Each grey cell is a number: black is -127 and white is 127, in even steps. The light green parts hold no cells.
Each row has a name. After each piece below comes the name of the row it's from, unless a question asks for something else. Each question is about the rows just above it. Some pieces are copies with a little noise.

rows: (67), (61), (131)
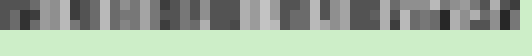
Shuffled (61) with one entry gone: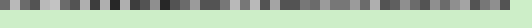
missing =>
[-77]
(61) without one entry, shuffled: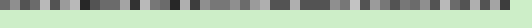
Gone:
[-32]
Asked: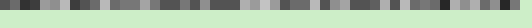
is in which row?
(61)
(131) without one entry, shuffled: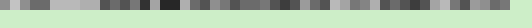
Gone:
[-54]
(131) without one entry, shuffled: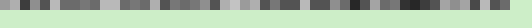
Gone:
[4]
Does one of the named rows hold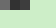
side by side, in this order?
yes

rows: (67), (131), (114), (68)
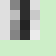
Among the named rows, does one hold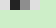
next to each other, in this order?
no
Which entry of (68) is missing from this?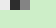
[95]
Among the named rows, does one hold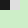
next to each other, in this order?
no
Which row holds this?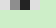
(114)

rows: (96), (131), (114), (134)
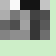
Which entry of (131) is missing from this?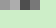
[-61]
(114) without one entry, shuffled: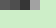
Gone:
[-27]
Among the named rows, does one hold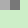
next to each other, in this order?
yes

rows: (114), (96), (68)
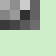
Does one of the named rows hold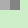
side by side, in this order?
no
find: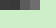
(68)

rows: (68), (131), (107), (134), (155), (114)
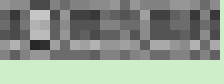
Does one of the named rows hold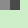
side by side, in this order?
yes
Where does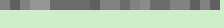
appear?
(114)
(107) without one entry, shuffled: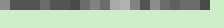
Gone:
[-9]
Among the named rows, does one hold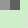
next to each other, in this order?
yes
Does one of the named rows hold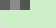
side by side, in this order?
yes
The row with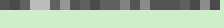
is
(134)

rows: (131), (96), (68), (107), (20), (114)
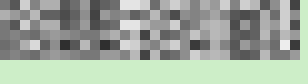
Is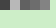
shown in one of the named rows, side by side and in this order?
no
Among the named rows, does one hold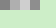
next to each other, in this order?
yes
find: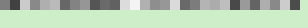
(68)
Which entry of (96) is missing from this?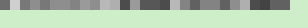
[36]
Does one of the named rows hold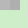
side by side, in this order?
yes
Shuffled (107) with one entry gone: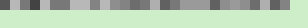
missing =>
[67]

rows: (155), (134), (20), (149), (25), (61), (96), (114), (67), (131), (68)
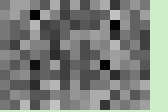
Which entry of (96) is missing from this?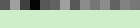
[-112]
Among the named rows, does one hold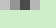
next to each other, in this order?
no
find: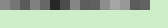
(61)
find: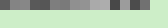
(131)
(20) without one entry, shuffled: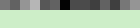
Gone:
[-20]

